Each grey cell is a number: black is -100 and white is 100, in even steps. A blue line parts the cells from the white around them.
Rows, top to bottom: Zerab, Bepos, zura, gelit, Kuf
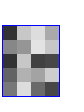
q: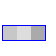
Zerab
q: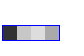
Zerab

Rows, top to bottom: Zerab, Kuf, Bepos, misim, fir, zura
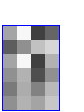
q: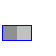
Kuf
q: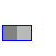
fir
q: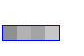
zura
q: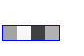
Bepos

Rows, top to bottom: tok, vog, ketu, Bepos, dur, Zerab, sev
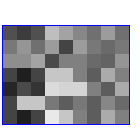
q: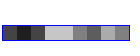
Bepos
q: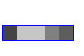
Bepos
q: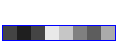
sev
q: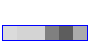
dur
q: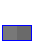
vog
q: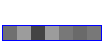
vog
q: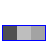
tok

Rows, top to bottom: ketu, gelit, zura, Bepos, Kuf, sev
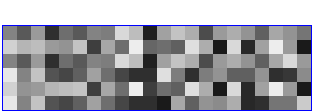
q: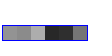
sev
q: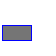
sev
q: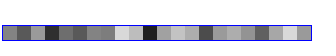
zura
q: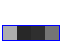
sev
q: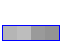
gelit
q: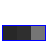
sev

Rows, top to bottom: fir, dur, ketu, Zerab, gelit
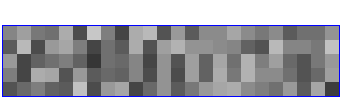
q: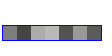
fir
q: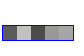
gelit
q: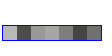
dur

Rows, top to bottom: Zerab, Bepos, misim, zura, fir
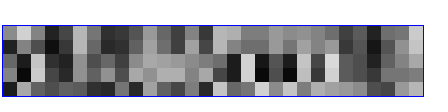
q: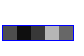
Bepos
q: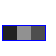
misim
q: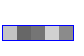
fir
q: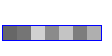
fir

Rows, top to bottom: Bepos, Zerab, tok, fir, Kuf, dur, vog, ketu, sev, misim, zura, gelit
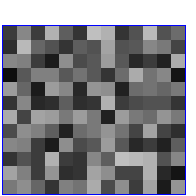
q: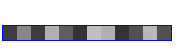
Bepos
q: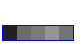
ketu
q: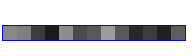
sev

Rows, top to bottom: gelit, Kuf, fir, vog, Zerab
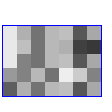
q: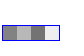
vog
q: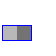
vog
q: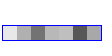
gelit
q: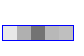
gelit

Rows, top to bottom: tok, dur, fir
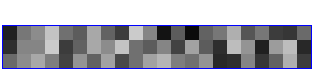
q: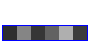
fir
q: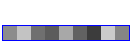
tok
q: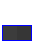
tok
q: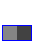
dur

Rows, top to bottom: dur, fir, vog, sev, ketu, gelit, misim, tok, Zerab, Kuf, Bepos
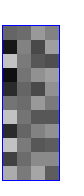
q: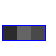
ketu
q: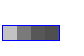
vog
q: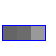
dur
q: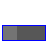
misim
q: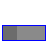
Kuf
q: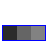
tok

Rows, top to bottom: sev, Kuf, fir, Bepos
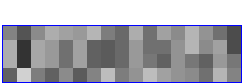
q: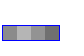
sev
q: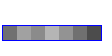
sev
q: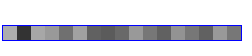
fir
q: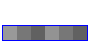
fir
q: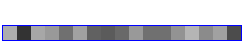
Kuf

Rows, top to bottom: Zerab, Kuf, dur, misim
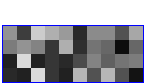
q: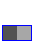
Zerab
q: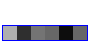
Kuf
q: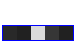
misim
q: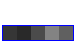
dur
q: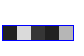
misim
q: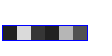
misim

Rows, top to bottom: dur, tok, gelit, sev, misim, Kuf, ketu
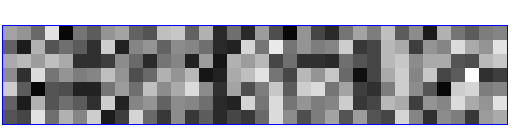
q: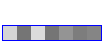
Kuf
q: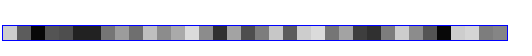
misim
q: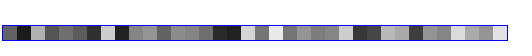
tok

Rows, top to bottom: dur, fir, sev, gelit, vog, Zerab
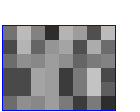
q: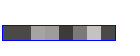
gelit
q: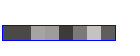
vog
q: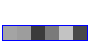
gelit
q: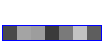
vog
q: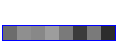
Zerab
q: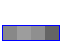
sev

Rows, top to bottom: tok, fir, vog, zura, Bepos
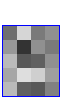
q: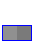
fir
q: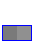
tok
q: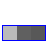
Bepos

